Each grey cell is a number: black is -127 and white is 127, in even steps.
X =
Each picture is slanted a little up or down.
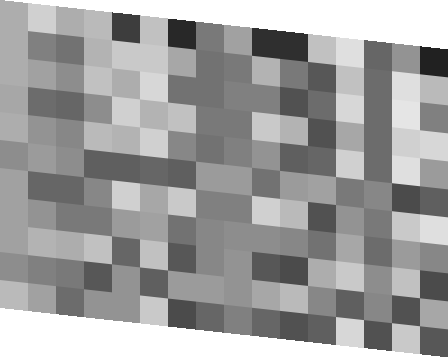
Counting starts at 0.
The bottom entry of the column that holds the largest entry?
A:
73
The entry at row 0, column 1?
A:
80
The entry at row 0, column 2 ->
45
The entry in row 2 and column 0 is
45
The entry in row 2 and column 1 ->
33
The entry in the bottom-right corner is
-40
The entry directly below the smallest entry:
58
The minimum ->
-94
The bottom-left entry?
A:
58
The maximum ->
101
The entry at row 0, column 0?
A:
45
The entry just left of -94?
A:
19
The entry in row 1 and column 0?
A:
45
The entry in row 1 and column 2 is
-13
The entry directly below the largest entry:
80

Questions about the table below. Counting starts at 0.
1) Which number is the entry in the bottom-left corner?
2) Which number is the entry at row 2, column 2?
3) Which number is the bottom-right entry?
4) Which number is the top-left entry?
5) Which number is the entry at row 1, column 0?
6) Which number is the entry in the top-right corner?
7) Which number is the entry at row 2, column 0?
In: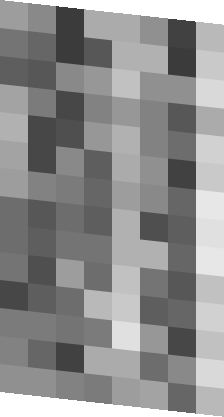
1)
16
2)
9
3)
57
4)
29
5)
-11
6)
57
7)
-33

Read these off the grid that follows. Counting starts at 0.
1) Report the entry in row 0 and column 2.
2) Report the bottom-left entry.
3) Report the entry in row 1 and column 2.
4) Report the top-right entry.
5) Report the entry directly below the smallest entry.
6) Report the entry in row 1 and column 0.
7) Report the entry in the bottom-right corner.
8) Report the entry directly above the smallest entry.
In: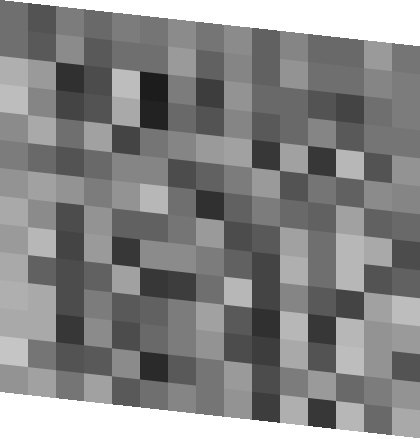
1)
-3
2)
19
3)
11
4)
-10
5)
-93
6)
-16
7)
41
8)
-16
